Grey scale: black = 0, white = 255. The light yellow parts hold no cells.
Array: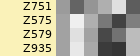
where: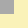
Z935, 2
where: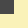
Z579, 3
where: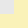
Z935, 1
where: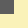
Z751, 5
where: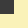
Z935, 3

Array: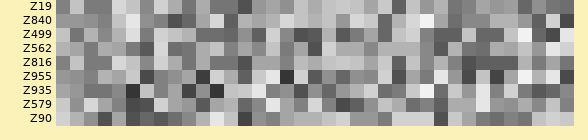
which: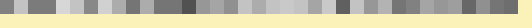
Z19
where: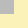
Z816, 17
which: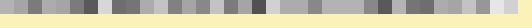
Z562
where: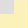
Z499, 5
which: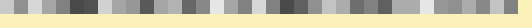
Z579
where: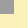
Z19, 32

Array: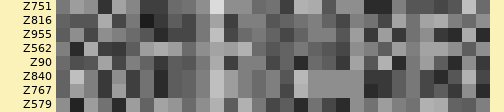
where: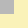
Z840, 17
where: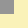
Z579, 8
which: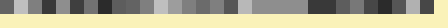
Z840
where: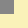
Z751, 5
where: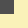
Z90, 1
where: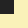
Z579, 1
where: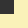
Z751, 3

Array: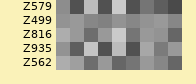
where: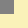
Z499, 3
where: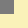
Z935, 7
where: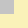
Z935, 2
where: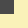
Z579, 8
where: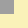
Z562, 1
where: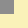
Z579, 0
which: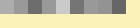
Z816

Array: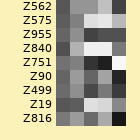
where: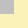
Z562, 3
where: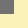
Z751, 0

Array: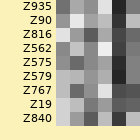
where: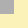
Z579, 3
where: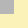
Z579, 1
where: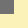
Z935, 0
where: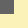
Z19, 5
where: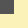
Z767, 5
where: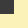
Z840, 4

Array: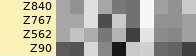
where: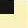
Z90, 4
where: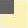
Z90, 8
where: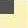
Z90, 1
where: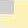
Z90, 6
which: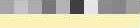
Z562
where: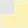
Z562, 6
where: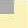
Z562, 2

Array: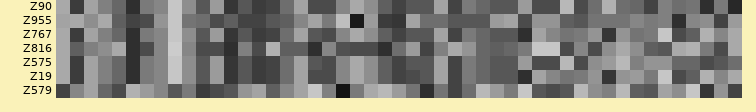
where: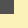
Z816, 20
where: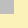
Z955, 20
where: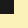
Z955, 21

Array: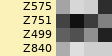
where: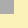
Z840, 0
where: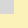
Z575, 1

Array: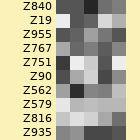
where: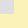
Z816, 1
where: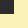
Z562, 1
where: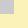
Z751, 2
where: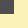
Z90, 0
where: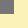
Z955, 3
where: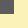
Z767, 3
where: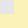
Z579, 0

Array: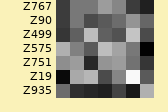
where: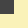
Z935, 4
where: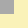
Z19, 1
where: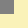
Z575, 1
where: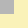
Z19, 2

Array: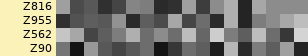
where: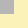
Z90, 12
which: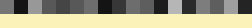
Z90
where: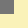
Z90, 0
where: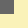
Z562, 10
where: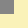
Z816, 5

